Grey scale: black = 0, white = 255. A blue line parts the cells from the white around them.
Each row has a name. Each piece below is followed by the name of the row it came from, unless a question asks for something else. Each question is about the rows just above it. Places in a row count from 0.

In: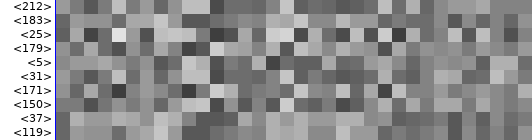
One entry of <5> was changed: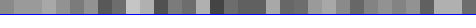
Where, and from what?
28, [138]
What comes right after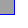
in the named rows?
[131]
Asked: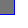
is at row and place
<150>, 3
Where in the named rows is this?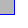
<183>, 20

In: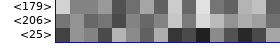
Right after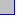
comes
[97]
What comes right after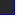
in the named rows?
[74]
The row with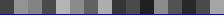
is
<25>
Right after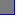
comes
[217]
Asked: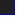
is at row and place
<25>, 10
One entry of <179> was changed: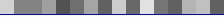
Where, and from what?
3, [153]

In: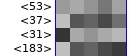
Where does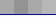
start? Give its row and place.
<31>, 1
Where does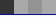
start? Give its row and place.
<31>, 0
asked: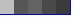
<183>
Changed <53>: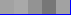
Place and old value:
0, [155]
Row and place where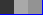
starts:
<31>, 0
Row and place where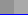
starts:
<31>, 2

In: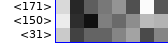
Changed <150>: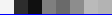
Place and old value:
0, [236]
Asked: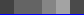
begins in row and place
<31>, 1
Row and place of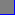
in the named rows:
<150>, 3
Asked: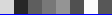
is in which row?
<171>
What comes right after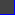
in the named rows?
[100]
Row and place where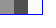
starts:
<171>, 4
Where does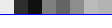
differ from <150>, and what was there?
4, [106]

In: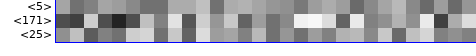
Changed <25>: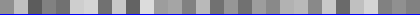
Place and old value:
19, [129]
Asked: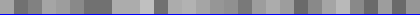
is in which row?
<5>
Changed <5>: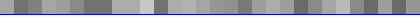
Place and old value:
10, [192]
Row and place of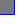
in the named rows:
<5>, 17

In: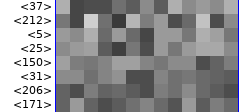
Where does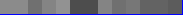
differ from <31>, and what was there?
10, [106]
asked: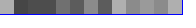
<37>
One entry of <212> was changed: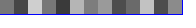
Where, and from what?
3, [112]
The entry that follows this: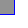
[77]
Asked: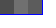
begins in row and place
<37>, 3
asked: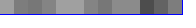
<150>
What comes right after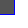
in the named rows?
[154]

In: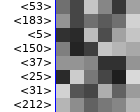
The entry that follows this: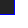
[62]
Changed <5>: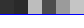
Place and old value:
4, [162]
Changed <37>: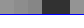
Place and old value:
1, [148]
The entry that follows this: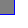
[36]
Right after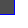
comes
[162]
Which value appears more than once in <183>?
[112]
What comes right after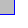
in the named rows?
[77]

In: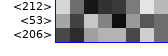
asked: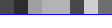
<206>
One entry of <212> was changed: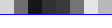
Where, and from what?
5, [123]
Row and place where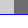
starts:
<206>, 6
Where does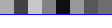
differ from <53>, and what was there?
0, [165]
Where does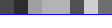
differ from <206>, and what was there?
5, [72]

